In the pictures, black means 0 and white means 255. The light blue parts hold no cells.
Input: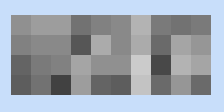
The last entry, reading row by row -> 106
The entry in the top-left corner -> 144
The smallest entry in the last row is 65
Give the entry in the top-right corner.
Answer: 122
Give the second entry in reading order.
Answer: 157
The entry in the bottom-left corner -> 93
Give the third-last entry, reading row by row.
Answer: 106
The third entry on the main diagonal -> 129
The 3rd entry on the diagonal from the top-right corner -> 72
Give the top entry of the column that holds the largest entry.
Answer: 179
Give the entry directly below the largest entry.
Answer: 195
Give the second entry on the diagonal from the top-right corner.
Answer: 165

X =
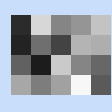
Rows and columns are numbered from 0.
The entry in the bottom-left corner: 167
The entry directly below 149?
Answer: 180
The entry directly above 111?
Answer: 215
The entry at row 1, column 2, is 67
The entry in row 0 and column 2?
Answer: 133
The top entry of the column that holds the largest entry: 149

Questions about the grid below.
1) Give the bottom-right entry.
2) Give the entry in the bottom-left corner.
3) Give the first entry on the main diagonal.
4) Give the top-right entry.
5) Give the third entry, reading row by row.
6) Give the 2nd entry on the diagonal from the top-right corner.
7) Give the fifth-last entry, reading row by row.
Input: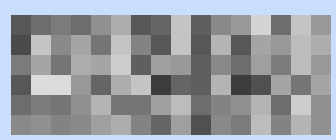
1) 144
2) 137
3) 87
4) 152
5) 123
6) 188
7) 123

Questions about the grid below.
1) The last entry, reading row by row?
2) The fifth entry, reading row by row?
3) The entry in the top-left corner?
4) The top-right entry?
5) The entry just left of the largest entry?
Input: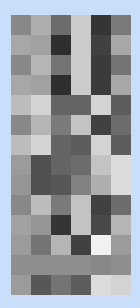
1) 211
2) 53
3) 136
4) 122
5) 65

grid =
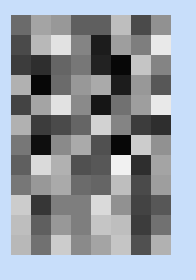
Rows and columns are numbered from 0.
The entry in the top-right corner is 145
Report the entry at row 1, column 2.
226
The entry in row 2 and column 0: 60
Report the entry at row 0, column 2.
152
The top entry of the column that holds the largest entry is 190
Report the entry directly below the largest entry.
190
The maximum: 241
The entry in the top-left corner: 107
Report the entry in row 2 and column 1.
46
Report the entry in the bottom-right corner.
177
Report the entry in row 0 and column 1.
164
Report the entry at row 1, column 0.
74
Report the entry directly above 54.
152
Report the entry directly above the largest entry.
7
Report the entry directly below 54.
95
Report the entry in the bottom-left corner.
184

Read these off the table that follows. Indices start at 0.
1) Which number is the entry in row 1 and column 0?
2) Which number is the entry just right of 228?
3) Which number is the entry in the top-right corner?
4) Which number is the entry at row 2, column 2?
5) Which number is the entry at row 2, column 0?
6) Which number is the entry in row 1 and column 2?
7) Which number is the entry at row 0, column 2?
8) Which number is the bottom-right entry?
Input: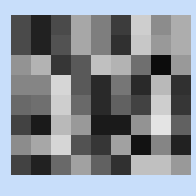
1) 74
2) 97
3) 173
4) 54
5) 147
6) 82
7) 74
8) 153

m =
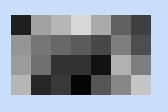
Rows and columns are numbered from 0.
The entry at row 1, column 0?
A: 149
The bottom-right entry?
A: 197
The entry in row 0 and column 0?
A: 31
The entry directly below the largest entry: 91
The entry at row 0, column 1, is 162
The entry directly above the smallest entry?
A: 50
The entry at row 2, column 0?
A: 156
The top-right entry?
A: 63

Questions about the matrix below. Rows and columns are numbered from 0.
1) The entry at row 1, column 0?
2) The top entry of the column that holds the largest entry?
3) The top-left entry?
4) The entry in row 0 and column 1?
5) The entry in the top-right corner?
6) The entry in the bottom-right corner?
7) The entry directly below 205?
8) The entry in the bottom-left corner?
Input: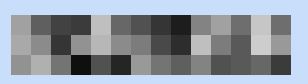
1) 169
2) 198
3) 161
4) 95
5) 110
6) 59
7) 103
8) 146

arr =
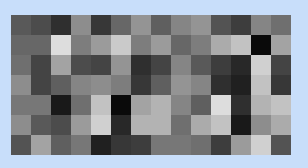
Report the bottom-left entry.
83
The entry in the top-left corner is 89
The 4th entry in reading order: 141
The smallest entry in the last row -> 32
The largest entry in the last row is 208
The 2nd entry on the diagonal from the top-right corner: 10
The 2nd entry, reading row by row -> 76
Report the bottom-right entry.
83
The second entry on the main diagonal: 103
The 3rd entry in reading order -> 47

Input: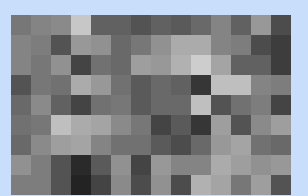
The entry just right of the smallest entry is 68
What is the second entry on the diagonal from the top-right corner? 76
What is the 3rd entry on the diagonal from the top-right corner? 97
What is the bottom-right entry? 83
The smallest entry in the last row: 35
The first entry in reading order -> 119
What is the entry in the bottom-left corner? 125
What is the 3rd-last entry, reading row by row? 119
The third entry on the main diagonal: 145
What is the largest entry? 205
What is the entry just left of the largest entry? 177
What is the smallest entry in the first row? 76
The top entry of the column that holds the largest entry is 105
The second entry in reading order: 132
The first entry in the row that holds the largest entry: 132
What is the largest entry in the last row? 177
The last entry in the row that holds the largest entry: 61
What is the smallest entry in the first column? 83
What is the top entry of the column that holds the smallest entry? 199
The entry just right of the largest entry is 164
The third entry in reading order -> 138

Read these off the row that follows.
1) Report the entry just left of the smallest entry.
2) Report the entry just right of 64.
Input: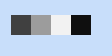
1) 242
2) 156

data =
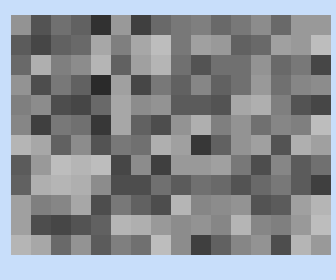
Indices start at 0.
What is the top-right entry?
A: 153
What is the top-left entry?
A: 147
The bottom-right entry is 153
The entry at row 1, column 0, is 91
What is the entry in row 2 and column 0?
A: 105
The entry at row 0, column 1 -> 83
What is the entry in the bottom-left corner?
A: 181
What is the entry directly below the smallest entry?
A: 105
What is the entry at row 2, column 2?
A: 127
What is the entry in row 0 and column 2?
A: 112

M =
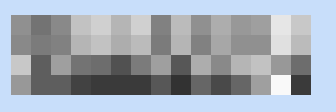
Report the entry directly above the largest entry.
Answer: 152
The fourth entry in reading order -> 194
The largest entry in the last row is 249
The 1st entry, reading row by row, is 144
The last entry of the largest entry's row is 58
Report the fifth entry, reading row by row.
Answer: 208
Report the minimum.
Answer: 50
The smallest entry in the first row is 115
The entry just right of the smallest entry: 102
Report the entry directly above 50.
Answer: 87
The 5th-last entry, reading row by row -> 73
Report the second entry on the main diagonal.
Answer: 123
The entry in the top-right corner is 200
